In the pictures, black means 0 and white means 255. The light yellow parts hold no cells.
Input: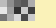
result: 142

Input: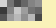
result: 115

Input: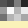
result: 67

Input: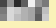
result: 149

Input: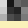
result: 22

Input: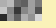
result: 187
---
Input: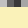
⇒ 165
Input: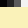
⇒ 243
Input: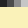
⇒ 198
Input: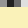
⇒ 223
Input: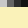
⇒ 18
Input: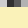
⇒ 178
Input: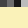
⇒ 188
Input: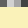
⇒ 66
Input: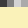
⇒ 170
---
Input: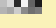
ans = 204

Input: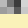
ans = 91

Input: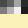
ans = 239

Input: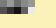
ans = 20

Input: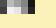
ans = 230

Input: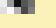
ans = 178

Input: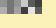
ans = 161
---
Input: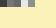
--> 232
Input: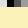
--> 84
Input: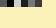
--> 118
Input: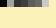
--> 105
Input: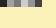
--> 148
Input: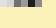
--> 30
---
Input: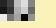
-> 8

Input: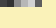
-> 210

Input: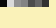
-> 101

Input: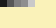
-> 143

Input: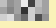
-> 80

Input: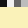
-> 101
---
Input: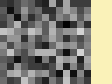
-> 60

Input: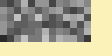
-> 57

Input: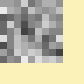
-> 176

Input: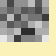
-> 230

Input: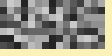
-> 117

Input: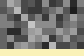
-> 57

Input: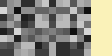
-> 173

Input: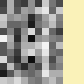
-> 144
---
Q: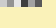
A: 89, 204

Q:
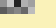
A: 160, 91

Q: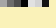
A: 19, 166

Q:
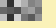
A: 146, 192

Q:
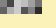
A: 114, 98

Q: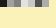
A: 172, 26
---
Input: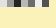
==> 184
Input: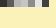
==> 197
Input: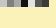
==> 17
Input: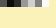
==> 152
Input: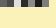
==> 43
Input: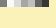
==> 166
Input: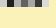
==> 98
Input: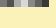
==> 216
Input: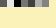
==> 117
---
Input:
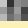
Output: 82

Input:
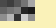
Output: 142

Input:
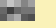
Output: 79

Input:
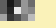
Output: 187

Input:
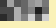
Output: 206

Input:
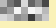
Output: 200

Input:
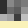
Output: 191

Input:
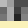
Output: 130

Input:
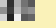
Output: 102

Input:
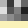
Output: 85
